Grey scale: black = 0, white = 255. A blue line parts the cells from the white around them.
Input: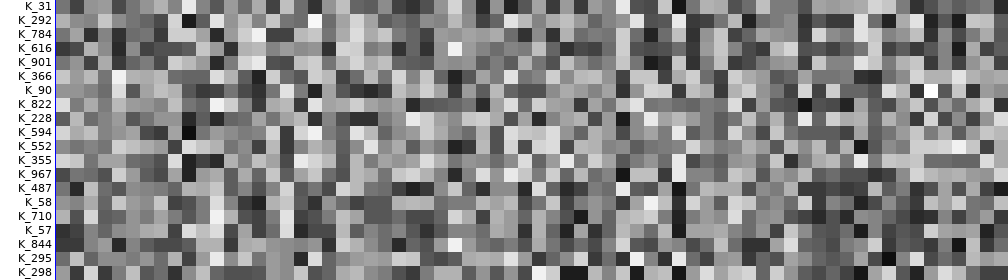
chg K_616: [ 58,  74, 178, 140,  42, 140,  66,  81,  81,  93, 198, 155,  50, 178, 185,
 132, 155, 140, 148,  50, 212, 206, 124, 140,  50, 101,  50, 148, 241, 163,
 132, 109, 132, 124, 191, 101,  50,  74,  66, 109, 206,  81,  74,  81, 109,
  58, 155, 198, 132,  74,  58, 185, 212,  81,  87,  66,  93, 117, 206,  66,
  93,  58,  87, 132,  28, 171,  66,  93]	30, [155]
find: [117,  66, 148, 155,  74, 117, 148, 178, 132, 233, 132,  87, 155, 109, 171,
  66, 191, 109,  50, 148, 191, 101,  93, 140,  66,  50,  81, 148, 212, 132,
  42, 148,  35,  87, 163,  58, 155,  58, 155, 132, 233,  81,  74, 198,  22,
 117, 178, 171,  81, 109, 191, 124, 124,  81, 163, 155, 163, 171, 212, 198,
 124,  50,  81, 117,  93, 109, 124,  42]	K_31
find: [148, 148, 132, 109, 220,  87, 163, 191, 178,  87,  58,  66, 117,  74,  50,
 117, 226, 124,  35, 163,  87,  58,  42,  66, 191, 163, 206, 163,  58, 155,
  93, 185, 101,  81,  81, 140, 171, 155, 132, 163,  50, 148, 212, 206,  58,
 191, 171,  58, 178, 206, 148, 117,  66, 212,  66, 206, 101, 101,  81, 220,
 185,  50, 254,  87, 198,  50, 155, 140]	K_90
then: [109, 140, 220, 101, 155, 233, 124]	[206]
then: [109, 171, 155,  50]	[178]
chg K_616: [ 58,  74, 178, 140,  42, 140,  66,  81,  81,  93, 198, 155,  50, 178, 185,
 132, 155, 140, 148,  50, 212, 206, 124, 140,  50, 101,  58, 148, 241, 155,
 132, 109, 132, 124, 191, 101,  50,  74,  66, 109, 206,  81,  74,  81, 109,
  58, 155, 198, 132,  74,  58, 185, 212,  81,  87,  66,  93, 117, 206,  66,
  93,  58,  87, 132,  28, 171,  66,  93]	27, [50]

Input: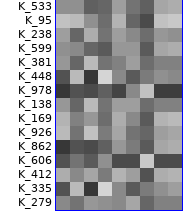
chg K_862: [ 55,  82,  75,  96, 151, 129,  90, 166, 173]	6, [123]
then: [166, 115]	[102]
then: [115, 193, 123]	[166]
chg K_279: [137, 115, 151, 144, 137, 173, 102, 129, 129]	6, [166]
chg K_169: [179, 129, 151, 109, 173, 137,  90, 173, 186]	8, [179]
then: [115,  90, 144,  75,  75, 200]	[75]

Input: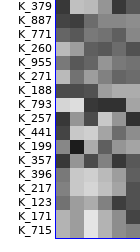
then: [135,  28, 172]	[95]
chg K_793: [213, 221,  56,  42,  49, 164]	4, [49]
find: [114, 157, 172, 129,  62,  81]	K_123
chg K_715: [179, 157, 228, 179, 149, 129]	5, [141]
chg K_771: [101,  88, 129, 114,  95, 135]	3, [121]

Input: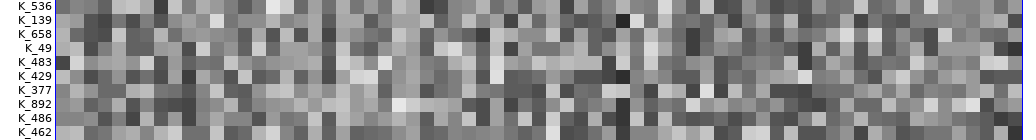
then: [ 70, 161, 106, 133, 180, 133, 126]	[217]
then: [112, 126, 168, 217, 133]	[217]

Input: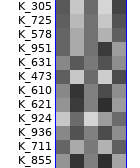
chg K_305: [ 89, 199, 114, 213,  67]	3, [107]
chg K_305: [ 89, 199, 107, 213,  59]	5, [67]
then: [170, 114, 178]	[95]
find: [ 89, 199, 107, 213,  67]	K_305
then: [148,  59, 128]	[46]
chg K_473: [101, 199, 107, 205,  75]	1, [95]
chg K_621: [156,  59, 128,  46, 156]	1, [148]

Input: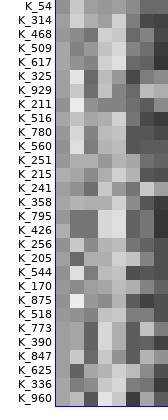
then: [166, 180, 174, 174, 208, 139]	[86]
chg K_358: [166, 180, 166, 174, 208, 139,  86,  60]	3, [174]
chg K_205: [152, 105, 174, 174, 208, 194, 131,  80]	1, [159]
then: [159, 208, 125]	[73]

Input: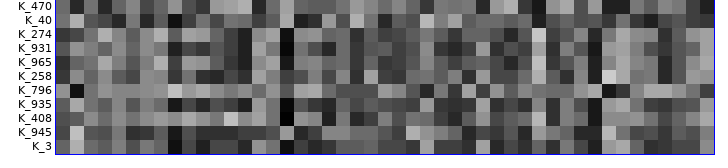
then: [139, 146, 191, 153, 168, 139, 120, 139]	[107]
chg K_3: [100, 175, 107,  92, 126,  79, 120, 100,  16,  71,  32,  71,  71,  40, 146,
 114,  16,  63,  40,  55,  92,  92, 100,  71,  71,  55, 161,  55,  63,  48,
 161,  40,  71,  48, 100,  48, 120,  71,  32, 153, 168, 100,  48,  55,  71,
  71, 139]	28, [63]
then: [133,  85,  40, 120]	[55]
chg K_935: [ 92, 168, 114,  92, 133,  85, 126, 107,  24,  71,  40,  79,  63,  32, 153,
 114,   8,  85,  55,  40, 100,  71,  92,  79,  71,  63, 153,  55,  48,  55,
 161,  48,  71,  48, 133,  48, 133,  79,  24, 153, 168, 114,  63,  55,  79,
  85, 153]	37, [126]
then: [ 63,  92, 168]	[32]

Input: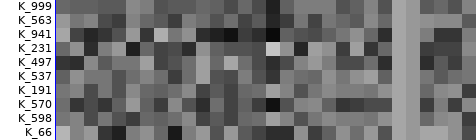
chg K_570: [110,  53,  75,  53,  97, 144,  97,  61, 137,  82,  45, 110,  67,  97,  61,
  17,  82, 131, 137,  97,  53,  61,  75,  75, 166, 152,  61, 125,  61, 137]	6, [152]
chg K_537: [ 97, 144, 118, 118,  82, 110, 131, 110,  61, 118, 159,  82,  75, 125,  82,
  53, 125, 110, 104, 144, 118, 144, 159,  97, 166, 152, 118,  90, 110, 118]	10, [110]

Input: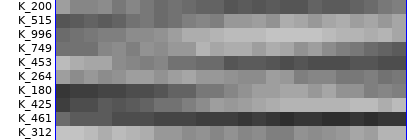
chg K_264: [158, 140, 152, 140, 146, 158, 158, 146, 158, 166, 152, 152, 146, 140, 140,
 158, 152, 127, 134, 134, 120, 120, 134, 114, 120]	23, [127]
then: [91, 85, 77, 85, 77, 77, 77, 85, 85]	[77]

